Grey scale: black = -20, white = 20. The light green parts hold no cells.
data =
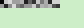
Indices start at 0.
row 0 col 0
-19
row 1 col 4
0
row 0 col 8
-12
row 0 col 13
13
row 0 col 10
-1
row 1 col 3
14
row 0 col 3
5
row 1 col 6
4
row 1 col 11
6

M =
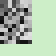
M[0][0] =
-5
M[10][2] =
9
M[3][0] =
0
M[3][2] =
6
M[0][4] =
-1
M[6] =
[6, -9, 2, -16, 1, 15, 10, 8]
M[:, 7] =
[11, 7, 9, 0, 13, 9, 8, 1, 15, 14, -11]
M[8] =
[-17, 2, -1, 1, 14, -10, 11, 15]
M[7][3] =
4
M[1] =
[-9, -4, 13, -8, 3, 9, 13, 7]
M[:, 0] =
[-5, -9, -2, 0, -16, -18, 6, 12, -17, 11, -16]
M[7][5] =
13
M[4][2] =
-3
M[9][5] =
13
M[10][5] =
-17
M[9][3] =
8
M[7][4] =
-3
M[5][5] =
-17
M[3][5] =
12
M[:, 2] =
[13, 13, -9, 6, -3, 9, 2, -19, -1, -13, 9]
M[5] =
[-18, 6, 9, 7, 2, -17, 5, 9]
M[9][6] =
15

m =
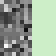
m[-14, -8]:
11
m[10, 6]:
1
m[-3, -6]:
8
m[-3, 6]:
7
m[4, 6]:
8
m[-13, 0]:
-3
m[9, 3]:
-2
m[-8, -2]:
-12
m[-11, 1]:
-11
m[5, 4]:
1
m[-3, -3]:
3
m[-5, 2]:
-3
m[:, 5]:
[2, -13, -3, -5, -3, -12, -4, 1, 1, 12, -3, 3, -15, 1]
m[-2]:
[0, -7, -8, -6, -3, -15, 3, 6]
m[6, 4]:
0
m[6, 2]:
7
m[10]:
[-8, 6, -2, 12, -2, -3, 1, -8]
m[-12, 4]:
-9
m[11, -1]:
-7
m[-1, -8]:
-11
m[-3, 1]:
19
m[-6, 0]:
-2
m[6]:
[1, -7, 7, -4, 0, -4, -12, -13]
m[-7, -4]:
3
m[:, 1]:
[-5, 11, 13, -11, -11, -11, -7, 1, -2, 0, 6, 19, -7, 2]
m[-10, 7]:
-2
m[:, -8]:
[11, -3, -4, -10, -8, -6, 1, -3, -2, -5, -8, -7, 0, -11]
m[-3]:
[-7, 19, 8, -12, -11, 3, 7, -7]
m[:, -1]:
[2, -12, -5, -3, -2, 3, -13, 2, -2, 13, -8, -7, 6, -4]
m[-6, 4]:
-2

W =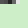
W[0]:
-7
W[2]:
-14
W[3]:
-4

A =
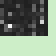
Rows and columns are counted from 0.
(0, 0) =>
-9
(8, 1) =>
-14
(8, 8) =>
-2
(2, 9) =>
-14
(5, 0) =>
2
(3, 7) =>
-13
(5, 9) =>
-14
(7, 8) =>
-11
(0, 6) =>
-15
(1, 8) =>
-5
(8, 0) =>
-14
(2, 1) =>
-14
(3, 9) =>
-11
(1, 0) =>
-15
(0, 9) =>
-13
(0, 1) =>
-14
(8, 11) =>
-15
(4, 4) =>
-14
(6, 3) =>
-9
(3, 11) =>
-14
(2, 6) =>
-14
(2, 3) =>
-15
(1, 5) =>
-13
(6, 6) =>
-14
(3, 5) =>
-11
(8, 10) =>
-13
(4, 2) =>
-13
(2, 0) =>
-8
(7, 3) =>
-13
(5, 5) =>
-14
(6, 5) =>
-13
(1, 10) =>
-10
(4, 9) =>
-14
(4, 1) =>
-14
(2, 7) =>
-14
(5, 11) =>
-14
